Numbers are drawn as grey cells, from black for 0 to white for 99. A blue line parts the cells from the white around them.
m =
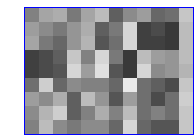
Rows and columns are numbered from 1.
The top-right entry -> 77
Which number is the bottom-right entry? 77
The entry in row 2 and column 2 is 54
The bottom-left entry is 50
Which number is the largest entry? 91
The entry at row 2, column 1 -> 61
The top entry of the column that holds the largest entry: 54
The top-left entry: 50
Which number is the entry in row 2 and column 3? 47
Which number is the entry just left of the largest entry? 40
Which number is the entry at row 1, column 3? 67
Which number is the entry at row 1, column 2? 64
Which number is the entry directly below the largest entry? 61
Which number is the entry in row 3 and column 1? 64
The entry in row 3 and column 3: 40
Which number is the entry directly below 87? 50
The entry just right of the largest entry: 43

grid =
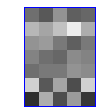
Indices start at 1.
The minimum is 18
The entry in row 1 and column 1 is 43
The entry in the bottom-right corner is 21
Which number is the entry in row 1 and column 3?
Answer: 57
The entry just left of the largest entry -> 75
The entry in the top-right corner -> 40
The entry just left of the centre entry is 43
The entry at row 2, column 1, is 71
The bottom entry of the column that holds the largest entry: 60

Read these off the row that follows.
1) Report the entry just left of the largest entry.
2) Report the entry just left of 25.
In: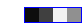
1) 25
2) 5

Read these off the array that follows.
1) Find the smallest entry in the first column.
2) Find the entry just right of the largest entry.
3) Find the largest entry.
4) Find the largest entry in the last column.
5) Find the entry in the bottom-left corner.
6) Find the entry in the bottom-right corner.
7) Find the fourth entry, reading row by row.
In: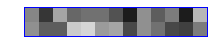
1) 52
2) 60
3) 83
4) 71
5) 56
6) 48
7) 40

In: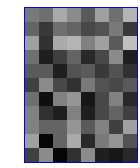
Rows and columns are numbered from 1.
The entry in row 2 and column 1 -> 39
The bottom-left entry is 25
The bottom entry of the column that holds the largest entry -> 16
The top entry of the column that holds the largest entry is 70
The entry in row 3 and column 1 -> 62
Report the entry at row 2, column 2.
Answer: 22
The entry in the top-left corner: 47
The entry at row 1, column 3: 66
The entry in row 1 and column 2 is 43
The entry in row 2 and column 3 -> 43
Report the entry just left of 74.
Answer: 35

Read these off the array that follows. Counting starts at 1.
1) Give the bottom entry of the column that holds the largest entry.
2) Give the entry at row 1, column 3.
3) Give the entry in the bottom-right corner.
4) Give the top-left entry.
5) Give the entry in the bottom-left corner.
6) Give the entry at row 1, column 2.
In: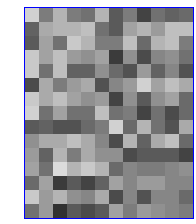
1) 19
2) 70
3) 48
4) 81
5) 44
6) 48
